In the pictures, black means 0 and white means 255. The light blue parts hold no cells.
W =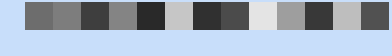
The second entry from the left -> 125
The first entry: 109
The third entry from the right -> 56
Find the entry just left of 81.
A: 190

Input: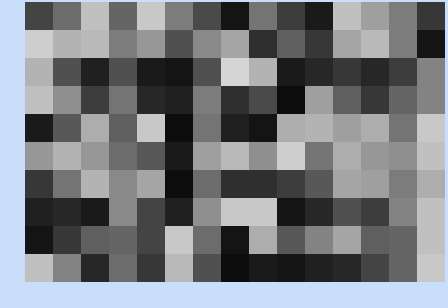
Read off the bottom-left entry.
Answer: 192
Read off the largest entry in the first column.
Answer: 206
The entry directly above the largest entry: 165
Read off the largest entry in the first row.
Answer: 200
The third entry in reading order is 192
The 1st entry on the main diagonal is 68
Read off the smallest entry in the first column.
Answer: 20
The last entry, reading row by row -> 200
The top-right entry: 55
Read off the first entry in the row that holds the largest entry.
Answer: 179
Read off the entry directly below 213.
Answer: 47
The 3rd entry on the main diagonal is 32
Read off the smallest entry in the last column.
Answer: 20
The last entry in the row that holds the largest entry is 131
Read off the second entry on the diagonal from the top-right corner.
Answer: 124
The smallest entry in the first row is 20
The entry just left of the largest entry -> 80
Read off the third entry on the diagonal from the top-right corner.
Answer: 39
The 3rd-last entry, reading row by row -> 68
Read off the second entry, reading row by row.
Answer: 108
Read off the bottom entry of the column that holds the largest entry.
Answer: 12
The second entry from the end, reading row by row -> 101

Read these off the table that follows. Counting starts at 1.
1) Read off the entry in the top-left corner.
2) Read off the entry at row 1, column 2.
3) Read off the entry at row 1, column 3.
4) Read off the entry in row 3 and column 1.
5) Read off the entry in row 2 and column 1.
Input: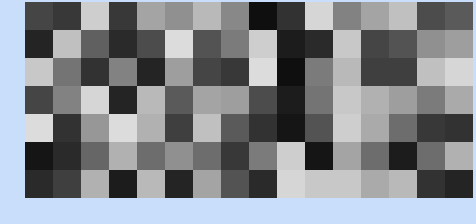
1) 69
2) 56
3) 206
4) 200
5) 36

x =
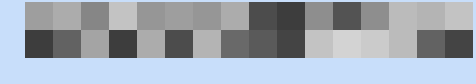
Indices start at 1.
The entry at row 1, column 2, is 172
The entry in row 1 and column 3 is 134
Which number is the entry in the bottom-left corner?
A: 61
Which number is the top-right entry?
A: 195
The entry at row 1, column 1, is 158
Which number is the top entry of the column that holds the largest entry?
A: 83

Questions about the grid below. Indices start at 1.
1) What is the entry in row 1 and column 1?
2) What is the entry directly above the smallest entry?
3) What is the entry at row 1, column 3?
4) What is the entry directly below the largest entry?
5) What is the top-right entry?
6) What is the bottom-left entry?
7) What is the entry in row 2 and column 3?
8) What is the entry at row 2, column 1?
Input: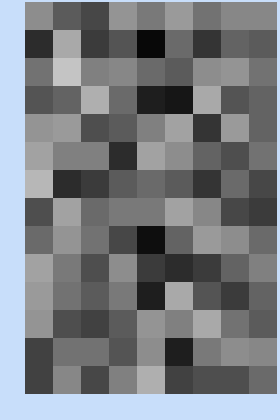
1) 141
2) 121
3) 71
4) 99
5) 135
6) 65
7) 59
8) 44

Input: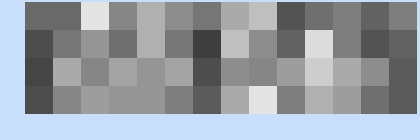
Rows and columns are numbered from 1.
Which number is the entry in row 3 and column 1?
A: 69
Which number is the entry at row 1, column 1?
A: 105
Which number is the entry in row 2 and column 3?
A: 149
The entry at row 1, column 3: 228
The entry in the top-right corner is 126
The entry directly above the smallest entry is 118
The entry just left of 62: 118
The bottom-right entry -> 91
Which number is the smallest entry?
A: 62
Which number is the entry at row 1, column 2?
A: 105
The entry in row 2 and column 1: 77
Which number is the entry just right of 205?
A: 170
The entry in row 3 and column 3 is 134
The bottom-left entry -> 77
